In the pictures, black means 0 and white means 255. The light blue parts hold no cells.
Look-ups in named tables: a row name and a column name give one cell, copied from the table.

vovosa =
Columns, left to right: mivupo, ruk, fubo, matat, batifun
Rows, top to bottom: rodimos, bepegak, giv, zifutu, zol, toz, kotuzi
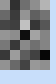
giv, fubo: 193
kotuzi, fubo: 67
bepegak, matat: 96
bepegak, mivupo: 105
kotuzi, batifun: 143
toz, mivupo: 56
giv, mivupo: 69
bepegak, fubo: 148
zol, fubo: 137
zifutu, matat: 163
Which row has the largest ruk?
toz

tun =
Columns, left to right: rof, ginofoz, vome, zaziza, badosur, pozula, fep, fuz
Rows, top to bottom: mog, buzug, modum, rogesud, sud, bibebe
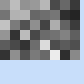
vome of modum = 82
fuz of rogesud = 95
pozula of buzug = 118
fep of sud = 91
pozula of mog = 74
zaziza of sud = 109
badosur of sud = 219
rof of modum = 194
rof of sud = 92
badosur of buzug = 110
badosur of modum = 67
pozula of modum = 173
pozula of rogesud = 114
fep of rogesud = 130

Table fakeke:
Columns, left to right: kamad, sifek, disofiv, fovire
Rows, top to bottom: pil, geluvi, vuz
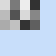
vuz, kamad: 171
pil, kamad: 218
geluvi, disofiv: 217
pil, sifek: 122
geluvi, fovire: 135
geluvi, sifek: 83
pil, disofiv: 237
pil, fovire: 50
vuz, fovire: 95
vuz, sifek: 193

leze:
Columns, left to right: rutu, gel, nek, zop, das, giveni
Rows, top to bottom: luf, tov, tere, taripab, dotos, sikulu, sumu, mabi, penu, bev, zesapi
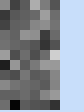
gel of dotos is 102
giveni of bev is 153
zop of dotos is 85
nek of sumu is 91
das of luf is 124
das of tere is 142
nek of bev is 107
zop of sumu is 121
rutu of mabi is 87
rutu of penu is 136
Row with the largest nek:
taripab

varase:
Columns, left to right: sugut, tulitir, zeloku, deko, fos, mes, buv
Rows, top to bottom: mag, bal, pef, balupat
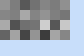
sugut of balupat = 100
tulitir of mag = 125
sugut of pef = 170
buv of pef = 200
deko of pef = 116
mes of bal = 127
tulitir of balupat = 163
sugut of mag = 148
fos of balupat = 60
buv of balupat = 134
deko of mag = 114
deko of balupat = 148
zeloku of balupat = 69
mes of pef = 87
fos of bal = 147
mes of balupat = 165
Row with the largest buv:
pef

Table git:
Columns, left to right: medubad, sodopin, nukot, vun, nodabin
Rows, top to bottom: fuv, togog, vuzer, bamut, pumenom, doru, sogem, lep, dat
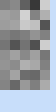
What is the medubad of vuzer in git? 157
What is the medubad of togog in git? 160
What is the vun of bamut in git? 147
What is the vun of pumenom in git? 80
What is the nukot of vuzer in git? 201
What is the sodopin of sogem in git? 140
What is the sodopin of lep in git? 163

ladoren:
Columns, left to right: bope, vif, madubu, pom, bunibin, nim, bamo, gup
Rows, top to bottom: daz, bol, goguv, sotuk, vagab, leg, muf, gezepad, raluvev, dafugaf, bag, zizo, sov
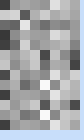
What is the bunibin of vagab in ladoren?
162
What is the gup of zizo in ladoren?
191
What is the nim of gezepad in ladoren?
222
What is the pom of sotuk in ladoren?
159
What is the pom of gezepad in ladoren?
156
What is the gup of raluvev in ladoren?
181
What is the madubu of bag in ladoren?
177
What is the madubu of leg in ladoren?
184
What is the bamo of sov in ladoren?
196
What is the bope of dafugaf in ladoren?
62
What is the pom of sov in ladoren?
161
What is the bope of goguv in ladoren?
107
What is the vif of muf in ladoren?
142
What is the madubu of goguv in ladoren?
229
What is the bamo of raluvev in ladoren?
206
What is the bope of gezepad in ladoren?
74
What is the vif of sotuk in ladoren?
141
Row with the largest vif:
bol

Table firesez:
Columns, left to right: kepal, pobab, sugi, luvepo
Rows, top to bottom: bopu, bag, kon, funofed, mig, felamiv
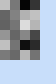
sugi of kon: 220
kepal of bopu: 193
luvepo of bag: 193
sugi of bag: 178
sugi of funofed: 135
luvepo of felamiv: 115
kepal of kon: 98
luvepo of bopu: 52
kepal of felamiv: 122
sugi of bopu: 5
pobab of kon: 117
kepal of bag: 101
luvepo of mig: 42
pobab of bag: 130
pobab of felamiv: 105
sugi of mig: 15
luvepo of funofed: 71

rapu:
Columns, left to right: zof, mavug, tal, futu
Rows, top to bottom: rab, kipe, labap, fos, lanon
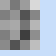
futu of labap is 182
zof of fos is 127
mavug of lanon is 83
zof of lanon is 138
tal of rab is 156
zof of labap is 162
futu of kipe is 134
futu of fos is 142
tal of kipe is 83
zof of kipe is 127
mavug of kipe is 148
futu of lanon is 190

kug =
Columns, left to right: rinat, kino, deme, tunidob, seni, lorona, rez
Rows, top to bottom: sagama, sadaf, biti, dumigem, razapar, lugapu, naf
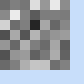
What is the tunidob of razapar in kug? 126
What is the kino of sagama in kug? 127
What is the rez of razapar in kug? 93
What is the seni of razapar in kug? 107
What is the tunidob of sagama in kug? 221
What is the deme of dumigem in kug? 85
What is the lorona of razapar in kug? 166
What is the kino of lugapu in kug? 149
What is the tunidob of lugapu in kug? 97
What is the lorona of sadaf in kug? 126
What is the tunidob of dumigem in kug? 180
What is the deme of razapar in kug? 176
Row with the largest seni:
naf

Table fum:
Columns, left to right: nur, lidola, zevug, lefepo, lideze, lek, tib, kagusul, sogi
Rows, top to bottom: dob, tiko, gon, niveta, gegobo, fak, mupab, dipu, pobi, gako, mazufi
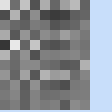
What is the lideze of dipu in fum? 179
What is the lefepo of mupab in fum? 137
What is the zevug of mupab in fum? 136
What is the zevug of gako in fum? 96
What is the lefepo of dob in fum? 82
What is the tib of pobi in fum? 78
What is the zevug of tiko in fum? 86
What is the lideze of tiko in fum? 70
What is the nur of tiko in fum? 76
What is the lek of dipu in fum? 155
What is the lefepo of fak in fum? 81
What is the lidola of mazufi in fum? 125
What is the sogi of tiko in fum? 101
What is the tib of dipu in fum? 162
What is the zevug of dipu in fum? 162
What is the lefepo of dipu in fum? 87
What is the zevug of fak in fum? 145
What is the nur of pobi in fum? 113

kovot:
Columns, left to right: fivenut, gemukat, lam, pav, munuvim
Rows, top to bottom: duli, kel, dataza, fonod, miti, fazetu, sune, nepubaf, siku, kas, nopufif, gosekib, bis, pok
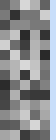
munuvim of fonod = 51
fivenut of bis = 88
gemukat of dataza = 137
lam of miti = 61
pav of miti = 180
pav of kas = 57
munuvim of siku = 129
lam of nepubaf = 56
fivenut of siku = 43
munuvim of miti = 152
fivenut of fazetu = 82
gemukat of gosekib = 164
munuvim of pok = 104
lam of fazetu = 99
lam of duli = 215
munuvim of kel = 206
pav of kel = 118
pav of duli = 178
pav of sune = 195
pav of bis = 214

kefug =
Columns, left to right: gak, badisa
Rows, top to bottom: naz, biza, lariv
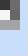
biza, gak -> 246
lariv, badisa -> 163
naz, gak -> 55
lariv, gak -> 164
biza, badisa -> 103
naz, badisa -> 108

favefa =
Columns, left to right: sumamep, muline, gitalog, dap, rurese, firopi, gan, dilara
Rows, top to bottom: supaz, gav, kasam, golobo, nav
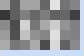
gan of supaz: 115
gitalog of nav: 130
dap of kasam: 119
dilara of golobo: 129
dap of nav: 171
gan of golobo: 133
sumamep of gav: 54
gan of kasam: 147
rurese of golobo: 134
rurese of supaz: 102
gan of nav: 98
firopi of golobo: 223
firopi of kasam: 204
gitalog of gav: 127
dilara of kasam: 128

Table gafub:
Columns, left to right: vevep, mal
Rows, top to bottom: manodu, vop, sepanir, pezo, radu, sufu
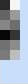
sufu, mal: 189
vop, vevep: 100
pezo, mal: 53
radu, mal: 140
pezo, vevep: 7
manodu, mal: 245
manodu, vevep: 42
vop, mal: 154
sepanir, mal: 109
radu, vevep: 113
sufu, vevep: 122
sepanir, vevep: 134

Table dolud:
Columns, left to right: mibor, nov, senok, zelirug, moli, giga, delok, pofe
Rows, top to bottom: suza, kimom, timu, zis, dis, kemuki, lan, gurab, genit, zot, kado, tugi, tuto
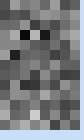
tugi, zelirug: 204
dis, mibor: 134
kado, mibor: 148
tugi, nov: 101
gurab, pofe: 67
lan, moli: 101
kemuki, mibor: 157
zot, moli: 165
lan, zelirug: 131
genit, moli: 104
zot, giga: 125
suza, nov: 156
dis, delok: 79
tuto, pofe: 89
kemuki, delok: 84
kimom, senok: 77
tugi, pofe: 124
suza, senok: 122

